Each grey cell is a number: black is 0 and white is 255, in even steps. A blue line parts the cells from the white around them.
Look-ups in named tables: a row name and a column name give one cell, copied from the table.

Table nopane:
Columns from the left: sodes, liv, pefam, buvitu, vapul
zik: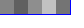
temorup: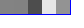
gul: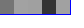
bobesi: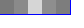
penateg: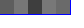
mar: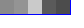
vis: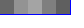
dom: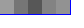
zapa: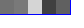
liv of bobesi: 138
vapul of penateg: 106
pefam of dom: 87
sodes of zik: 132
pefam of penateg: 62
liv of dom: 118
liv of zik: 96
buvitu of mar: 90
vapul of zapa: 96
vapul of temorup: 147

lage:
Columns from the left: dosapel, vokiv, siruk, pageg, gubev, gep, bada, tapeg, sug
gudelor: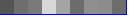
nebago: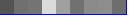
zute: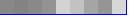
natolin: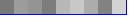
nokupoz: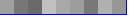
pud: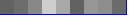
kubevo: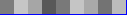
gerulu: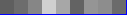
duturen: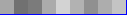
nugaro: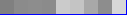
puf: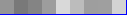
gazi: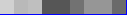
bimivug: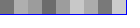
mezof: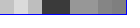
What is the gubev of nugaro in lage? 203
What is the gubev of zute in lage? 211
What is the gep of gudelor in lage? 108
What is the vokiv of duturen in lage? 113
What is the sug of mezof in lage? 127
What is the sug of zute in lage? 215

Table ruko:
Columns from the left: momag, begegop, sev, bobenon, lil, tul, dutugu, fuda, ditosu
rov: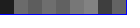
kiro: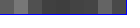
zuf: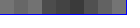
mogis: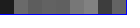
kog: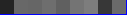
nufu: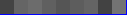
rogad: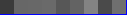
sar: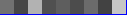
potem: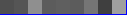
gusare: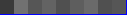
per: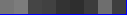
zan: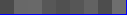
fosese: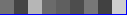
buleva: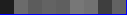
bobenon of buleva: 99
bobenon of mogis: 98
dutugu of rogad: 131
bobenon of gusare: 99
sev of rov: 93
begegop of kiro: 119
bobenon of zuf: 76
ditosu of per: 62
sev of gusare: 86
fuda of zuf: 98
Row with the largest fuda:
per

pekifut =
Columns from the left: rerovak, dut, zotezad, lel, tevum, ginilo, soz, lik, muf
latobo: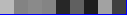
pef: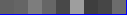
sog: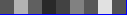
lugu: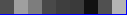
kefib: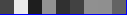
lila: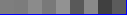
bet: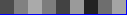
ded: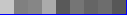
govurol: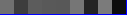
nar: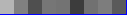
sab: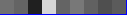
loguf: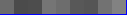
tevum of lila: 146
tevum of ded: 89
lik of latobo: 162
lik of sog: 225
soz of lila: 137
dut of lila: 124
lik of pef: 70
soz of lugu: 17
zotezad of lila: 139
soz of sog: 87
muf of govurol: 13
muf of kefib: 99
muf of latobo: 64
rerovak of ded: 199
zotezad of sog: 96
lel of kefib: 146
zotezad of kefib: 30

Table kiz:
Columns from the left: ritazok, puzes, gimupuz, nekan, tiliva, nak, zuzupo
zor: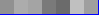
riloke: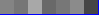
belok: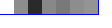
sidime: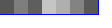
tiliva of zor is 107
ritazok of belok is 254
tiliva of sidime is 175
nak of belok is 141
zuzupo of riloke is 69
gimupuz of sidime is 94
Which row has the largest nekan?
sidime

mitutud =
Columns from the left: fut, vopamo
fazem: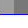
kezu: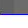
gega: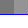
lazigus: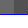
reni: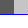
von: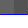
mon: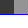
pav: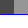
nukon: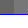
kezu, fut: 98
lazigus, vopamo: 81
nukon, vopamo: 119
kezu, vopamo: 108
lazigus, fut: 104
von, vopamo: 83
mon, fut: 57
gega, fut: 119
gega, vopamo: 148
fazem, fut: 158
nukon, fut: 101

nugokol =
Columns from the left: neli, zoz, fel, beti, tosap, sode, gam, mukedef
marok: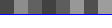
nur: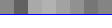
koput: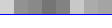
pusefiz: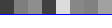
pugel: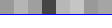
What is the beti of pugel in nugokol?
69
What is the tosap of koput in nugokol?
130
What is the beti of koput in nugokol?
117
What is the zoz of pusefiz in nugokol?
126
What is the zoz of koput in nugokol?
146
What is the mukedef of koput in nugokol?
164
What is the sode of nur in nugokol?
145
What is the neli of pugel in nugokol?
154
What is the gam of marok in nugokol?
79
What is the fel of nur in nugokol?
169
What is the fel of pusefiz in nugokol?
142
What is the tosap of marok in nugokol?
93
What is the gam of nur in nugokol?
118
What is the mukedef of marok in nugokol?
157
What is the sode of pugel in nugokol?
197
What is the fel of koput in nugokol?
137
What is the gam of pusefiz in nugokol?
129
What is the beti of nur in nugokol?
178
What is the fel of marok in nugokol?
97
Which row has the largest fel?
nur

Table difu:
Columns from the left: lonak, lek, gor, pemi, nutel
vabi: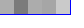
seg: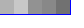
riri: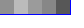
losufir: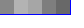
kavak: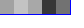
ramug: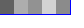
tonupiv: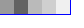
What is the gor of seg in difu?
146
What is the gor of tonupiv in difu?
186
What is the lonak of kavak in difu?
162
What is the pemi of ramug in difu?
211
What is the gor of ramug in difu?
146
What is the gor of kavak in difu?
168
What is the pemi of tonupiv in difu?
207
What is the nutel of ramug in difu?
139
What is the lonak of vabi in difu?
174
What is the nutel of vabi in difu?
202
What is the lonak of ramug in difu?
97
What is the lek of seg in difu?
200
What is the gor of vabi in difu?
172
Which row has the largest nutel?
tonupiv

